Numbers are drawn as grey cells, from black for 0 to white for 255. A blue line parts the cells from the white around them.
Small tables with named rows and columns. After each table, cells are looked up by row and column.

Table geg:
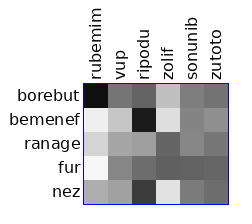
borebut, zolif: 192
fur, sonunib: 98
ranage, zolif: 101
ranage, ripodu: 159
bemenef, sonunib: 132
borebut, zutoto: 115
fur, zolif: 96
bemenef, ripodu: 27
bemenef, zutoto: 143
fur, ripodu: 109
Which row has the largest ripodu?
ranage

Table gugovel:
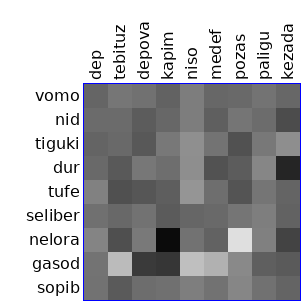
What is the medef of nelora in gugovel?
98
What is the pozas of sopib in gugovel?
134
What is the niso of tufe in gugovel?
149
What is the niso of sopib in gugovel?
126
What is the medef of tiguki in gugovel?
115
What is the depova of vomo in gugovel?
113
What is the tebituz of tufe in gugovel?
80
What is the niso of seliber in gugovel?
102
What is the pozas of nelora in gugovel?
223
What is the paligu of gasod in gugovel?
95
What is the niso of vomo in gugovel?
125

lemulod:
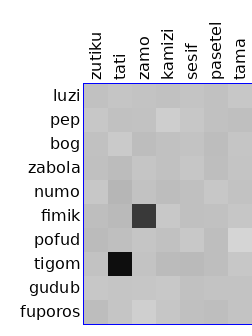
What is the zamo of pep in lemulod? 194
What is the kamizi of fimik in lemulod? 200
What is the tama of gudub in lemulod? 195
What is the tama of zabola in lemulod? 196
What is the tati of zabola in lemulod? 188
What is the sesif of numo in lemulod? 192
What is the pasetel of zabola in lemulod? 190
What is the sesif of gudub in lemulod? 193
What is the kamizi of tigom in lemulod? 187
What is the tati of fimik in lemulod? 186
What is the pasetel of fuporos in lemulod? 190
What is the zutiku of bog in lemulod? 193
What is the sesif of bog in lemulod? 195
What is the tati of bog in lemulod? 202
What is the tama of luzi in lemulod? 199
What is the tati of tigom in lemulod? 14
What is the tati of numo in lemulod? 182
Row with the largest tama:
pofud

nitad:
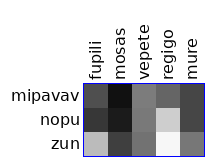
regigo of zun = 247
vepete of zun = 114
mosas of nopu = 27
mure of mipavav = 70
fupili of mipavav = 79
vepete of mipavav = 124
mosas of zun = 63
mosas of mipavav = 17
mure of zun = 119
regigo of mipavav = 101
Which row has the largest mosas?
zun

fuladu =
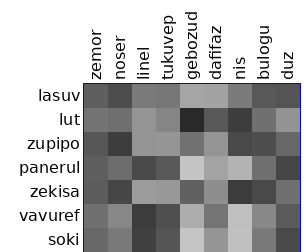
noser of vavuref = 135
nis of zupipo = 73
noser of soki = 121
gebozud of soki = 197
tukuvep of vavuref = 79
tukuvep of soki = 85
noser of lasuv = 77
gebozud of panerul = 196
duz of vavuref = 91
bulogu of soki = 121
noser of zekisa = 70
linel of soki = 64
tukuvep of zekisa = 152
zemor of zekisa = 93
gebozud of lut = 41
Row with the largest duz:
lut

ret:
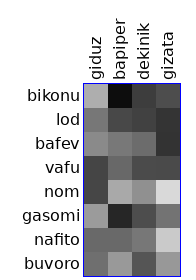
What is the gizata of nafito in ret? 202
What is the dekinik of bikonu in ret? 61
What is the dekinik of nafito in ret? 119
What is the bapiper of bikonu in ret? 13
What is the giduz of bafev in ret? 138
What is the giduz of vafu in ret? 69
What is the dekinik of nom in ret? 144
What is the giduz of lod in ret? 119
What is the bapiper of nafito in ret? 105
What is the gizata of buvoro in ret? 152
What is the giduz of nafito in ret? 105
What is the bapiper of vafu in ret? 104
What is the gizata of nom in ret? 217
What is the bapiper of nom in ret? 169
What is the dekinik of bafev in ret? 108
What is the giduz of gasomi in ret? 155

